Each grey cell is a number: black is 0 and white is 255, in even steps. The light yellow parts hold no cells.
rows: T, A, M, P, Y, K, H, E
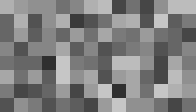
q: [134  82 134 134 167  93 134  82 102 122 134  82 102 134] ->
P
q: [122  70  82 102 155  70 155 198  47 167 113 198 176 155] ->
H
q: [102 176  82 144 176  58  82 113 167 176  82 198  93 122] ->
A

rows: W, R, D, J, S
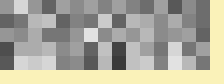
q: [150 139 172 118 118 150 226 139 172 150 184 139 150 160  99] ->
D
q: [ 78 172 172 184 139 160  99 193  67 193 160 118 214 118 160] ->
J

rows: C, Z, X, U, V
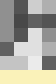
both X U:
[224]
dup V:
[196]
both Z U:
[96]
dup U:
[224]

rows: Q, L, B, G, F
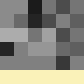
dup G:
[150]
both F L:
[128]
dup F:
[128]
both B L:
[76]
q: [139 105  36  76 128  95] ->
L
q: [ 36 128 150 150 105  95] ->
G
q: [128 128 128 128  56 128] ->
F

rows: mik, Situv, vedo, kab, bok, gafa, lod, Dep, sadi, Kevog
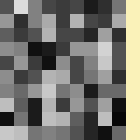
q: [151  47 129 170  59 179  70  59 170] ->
Situv
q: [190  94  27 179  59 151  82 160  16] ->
Dep
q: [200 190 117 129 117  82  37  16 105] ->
Kevog
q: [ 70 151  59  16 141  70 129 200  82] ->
bok

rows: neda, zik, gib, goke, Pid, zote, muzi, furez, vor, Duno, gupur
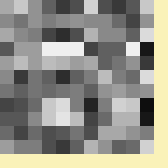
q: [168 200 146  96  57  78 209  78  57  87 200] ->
neda
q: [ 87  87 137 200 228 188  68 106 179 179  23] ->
vor
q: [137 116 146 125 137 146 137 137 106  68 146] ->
zik
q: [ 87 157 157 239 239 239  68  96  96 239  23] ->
goke
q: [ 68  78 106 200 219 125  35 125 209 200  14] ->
furez

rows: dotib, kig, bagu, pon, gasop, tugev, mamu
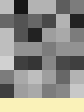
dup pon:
[146]
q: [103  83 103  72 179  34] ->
kig
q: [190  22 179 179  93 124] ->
dotib

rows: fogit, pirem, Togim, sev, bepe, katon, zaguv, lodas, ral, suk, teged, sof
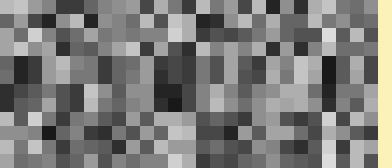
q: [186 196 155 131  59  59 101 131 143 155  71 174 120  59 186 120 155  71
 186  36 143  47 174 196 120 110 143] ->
fogit
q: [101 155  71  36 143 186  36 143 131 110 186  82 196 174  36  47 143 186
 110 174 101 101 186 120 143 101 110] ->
pirem
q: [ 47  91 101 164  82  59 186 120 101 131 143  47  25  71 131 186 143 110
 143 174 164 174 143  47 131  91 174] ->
lodas

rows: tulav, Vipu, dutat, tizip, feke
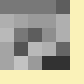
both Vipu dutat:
[175]
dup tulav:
[120]
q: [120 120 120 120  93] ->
tulav
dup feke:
[50]
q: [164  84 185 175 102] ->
tizip
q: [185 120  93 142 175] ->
dutat

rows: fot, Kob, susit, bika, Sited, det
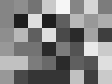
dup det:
[53]
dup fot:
[133]

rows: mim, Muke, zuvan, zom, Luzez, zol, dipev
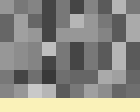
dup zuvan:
[151]
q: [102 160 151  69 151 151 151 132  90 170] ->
zuvan

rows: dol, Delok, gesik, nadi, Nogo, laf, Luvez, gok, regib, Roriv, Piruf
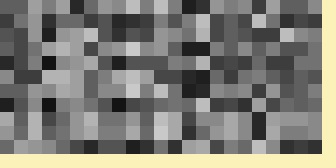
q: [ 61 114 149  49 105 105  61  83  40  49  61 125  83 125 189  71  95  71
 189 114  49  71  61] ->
Delok
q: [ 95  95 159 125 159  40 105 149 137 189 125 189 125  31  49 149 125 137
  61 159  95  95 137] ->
dol
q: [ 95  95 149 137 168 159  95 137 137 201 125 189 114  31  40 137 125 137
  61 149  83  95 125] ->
Luvez

